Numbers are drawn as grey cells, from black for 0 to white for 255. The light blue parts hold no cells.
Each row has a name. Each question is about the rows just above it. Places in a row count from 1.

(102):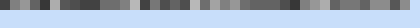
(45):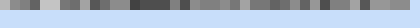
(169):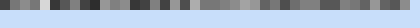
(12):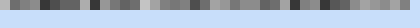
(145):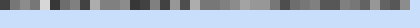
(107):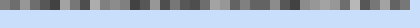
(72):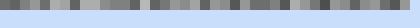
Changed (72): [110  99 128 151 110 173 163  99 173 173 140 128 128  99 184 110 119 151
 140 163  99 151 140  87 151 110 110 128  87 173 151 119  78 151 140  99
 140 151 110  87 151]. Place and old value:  16, [99]
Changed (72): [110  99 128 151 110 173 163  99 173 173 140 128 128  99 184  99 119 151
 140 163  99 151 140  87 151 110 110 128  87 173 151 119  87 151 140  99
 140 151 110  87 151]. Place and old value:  33, [78]
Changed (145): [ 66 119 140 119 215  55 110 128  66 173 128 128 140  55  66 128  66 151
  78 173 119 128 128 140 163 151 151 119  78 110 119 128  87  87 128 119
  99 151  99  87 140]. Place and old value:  22, [119]
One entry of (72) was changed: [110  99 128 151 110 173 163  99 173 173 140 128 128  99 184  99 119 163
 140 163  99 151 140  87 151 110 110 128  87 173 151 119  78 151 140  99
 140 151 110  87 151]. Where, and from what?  18, [151]
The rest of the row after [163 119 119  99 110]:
[140  99 151  78 128 128 163  87 151 151 140 140]
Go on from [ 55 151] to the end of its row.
[119  99 110 196 163 128 119 128  78 110 163 151 119 140 140  99 110 163
  55 128 140  55  87  99 140 163 151 140 163 128]
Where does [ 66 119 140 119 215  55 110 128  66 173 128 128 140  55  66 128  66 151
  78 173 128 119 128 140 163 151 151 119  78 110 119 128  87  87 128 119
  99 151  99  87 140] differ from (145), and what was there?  21, [119]

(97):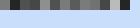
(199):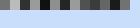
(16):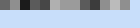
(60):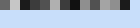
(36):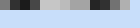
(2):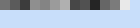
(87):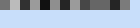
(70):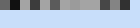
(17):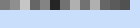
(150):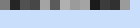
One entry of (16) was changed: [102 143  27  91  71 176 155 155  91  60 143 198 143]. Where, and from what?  12, [187]
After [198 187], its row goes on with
[164 164  37  49 114 176]
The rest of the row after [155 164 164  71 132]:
[49]
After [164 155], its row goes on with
[164 164  71 132  49]
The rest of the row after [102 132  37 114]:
[176 114 176 102  91  81]
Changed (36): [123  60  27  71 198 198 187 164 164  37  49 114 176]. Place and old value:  2, [49]
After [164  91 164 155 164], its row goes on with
[164  71 132  49]

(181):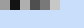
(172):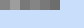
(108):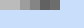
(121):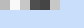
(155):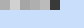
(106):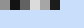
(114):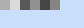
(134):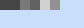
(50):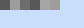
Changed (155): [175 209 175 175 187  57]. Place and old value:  3, [166]
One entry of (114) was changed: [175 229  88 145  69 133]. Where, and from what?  2, [219]
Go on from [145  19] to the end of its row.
[ 98 219 166  28]
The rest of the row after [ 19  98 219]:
[166  28]
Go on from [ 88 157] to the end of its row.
[109  88 166 157]
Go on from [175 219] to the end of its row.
[ 88 145  69 133]
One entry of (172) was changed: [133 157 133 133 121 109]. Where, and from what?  3, [121]

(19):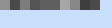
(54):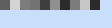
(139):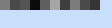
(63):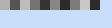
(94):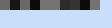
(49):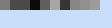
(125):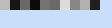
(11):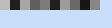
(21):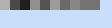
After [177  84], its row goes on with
[188 115  53 135  43 124 199  43]
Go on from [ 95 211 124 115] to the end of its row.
[ 62 144  43 124 199  43]
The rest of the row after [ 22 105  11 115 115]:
[ 43  53  11 115]
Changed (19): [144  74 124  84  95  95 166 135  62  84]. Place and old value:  10, [74]
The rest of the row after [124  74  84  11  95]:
[166  62 124  74  53]

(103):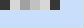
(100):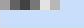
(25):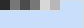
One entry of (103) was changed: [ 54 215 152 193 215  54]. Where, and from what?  3, [161]
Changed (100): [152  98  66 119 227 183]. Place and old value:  1, [161]
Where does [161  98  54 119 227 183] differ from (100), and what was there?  3, [66]
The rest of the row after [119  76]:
[119 215 183]
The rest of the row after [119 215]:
[183]

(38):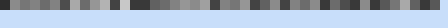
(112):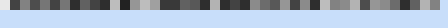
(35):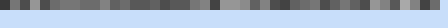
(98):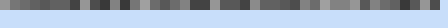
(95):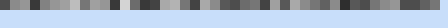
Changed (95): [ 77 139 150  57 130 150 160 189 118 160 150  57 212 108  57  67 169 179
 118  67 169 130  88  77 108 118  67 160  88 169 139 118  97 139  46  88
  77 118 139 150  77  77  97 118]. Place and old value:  22, [139]
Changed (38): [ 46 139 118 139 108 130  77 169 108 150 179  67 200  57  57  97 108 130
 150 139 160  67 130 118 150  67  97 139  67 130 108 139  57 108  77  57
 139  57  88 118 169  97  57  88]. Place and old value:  4, [130]
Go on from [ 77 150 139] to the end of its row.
[108  46  97 179 130]

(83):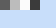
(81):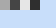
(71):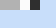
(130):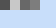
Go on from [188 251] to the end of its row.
[59]
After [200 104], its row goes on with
[125]
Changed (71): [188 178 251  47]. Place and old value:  1, [178]
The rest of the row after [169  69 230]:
[47]
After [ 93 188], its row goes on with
[251  59]
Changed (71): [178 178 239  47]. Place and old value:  3, [251]

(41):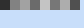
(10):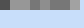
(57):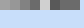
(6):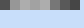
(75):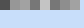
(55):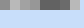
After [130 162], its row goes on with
[107 196 119 173  80]
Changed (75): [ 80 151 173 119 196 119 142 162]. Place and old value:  3, [162]
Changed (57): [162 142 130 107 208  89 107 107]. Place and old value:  2, [151]
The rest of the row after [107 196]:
[119 173  80]
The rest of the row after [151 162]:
[119 196 119 142 162]
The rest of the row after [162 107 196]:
[119 173  80]
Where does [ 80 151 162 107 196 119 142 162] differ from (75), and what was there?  4, [119]

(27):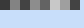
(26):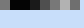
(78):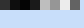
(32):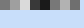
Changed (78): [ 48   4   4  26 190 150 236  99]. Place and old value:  2, [14]
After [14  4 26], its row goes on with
[190 150 236  99]
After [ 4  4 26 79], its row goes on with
[120 178 111]

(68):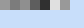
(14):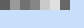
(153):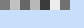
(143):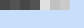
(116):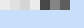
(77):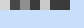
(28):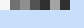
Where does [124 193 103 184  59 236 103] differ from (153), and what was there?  7, [113]
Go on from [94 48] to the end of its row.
[224 153]

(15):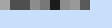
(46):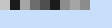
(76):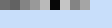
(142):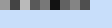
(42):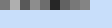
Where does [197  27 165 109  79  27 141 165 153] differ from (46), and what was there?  9, [141]
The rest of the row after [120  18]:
[ 98 132  79]
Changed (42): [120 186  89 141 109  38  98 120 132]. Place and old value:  2, [175]
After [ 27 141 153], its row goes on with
[89]
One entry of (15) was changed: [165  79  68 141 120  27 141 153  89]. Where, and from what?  3, [79]

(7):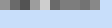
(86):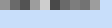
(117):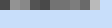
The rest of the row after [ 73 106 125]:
[115 157]
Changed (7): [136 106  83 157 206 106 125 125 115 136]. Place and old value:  1, [147]
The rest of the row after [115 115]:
[125 106 186]
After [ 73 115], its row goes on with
[115 125 106 186]
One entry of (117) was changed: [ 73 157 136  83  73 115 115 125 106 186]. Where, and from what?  2, [147]
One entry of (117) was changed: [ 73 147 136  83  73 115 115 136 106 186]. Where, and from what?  8, [125]
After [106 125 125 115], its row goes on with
[136]

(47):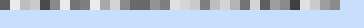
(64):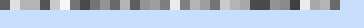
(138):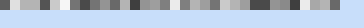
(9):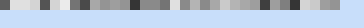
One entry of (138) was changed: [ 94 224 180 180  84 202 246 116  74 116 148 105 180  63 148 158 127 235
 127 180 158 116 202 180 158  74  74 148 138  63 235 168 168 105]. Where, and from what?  33, [180]
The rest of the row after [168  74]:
[ 74 148 138  63 235 168 180 105]
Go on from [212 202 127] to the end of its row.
[190 212 180 116 212  94 158 138  63 224 202 158 138]

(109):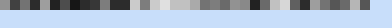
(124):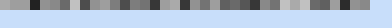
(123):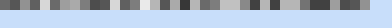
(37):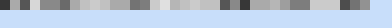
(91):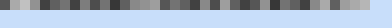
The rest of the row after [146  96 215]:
[106 158 170 125  77  86 215  96 125 234 182  86 170  55 182 106 125 193
 193 137  65 182  65 182 182 115  65  65 158  77  86 146]
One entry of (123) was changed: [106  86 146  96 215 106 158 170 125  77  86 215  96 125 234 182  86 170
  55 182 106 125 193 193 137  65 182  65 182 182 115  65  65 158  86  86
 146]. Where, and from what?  35, [77]
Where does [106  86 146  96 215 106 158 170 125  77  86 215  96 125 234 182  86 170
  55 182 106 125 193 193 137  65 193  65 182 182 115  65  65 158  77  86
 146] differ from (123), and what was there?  27, [182]
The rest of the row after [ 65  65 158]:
[ 77  86 146]
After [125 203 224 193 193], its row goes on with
[170 115 125 106 146 137  34 106 193 215  96  44 158 115  86 106 182  86]

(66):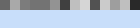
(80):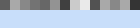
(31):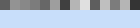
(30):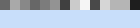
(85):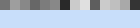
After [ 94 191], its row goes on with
[124 181  52]
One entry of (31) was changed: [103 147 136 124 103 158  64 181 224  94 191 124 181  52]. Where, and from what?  1, [94]

